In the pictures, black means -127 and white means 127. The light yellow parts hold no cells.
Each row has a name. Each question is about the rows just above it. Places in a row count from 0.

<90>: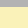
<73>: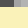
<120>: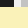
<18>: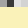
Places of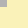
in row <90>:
0 1 2 3
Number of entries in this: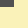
2
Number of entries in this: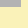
3
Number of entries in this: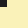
1
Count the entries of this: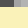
4
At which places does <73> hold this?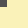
0 1
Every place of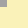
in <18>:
0

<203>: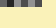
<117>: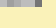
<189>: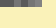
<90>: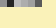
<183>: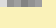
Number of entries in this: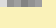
6
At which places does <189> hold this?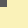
0 1 3
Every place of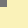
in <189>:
2 4
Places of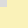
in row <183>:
0
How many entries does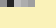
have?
5
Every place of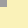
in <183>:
2 5

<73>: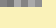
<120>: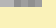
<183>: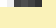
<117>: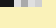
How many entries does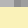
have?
4
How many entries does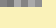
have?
6
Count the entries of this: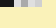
6

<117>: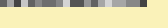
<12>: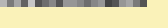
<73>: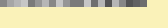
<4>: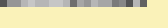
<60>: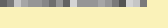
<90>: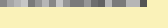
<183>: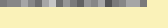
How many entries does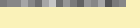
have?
18
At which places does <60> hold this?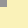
4 5 8 11 12 13 15
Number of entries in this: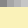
4
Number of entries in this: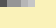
5
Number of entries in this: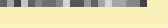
21
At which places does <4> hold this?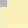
3 5 6 9 13 19
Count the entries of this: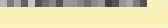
21

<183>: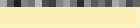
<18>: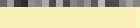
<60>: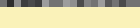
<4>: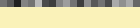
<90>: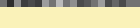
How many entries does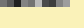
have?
10
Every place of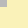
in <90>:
8
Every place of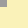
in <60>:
6 9 14

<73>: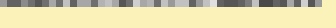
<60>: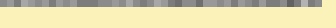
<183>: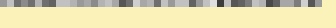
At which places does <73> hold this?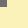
4 6 8 13 18 22
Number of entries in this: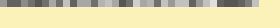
37
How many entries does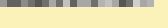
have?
22
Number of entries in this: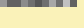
11
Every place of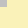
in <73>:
9 15 23 25 26 29 36
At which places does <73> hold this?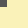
5 17 32 33 40 44
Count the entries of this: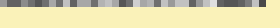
38

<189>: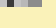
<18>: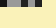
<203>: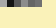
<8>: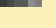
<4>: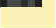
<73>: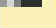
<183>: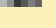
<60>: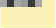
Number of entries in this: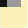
3
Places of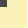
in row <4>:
1 2 4
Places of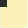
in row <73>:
3 4 5
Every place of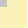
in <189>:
0 2
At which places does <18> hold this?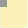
1 2 4
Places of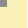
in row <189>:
4 5

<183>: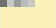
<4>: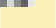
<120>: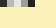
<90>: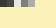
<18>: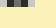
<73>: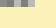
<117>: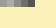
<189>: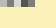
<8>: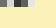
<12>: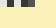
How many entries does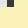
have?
2
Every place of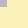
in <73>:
2 4
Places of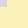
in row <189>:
2
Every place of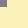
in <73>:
1 3

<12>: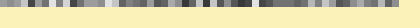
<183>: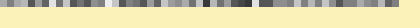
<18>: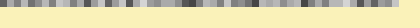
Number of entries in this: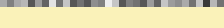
32
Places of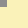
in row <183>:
13 25 39 40 47 52
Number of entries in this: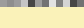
12
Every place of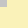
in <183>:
9 16 23 28 42 46
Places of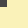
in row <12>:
4 10 35 37

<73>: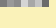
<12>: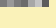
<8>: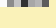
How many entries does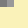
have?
2
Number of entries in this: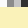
4

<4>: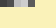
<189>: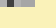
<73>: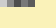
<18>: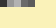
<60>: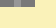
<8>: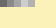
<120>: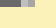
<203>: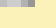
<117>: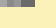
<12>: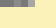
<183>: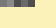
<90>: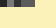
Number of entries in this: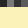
4
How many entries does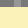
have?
4
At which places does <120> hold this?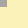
4
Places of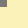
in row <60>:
0 1 3 4

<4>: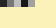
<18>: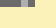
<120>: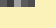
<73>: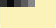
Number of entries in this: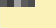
5
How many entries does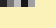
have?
5
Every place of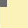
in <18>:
0 1 2 4
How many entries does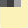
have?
3
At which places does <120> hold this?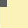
0 3
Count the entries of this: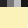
4

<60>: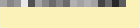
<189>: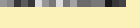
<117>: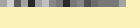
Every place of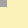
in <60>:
0 5 11 13
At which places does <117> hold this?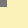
8 10 14 15 16
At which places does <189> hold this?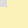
5 8

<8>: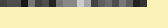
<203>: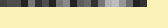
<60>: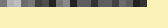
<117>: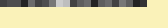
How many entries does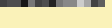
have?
15
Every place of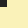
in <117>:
3 13 19

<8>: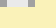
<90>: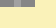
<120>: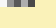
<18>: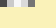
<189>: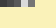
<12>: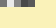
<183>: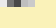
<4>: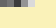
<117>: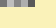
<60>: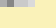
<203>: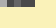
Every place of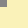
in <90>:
0 1 3 4
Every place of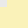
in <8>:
1 2 3
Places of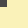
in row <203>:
1 3 4

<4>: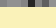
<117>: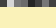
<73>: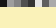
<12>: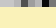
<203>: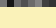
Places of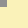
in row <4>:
1 2 7
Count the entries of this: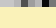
8

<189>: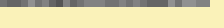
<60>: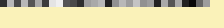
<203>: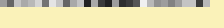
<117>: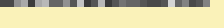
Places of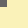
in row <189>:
1 2 7 10 21 22 23
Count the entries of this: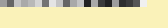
21

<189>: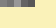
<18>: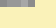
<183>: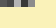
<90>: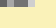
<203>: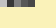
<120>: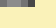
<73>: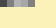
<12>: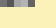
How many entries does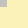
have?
1
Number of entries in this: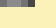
5
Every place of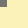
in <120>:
0 3

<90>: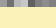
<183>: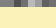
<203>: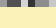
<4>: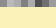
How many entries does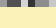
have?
8
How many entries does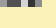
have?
6
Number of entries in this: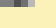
5
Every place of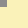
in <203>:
5 6
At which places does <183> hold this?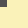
2

